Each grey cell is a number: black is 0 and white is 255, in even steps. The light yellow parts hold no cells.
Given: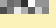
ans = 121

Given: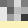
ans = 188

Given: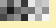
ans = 99

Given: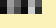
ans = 100

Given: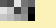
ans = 61

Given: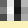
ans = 21

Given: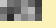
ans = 89
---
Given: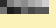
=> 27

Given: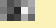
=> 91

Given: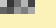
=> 83

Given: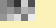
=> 149

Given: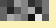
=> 35

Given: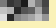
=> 178

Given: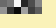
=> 51
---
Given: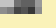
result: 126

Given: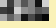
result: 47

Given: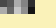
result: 102

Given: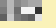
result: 183

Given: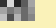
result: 121

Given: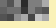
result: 111

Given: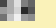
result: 172

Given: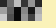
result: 93

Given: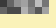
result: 73
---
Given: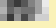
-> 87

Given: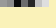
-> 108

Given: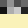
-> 104

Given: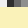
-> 142

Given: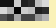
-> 31

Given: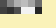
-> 188
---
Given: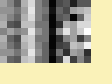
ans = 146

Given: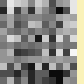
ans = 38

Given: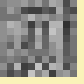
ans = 116

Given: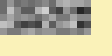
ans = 109

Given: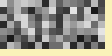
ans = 56

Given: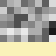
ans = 205
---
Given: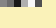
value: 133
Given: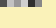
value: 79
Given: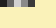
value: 30
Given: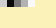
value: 207
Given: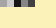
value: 165
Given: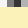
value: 245
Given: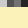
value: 203
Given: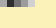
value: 170
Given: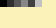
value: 4
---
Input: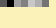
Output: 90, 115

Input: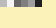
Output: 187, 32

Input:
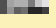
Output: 79, 63

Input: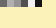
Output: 106, 21

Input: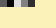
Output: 93, 47

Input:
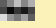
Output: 94, 94
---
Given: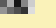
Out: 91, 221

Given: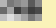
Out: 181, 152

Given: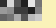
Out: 45, 202

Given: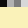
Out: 11, 216

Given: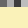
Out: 103, 189

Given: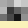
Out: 169, 144

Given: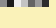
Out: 140, 44

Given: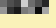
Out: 109, 165
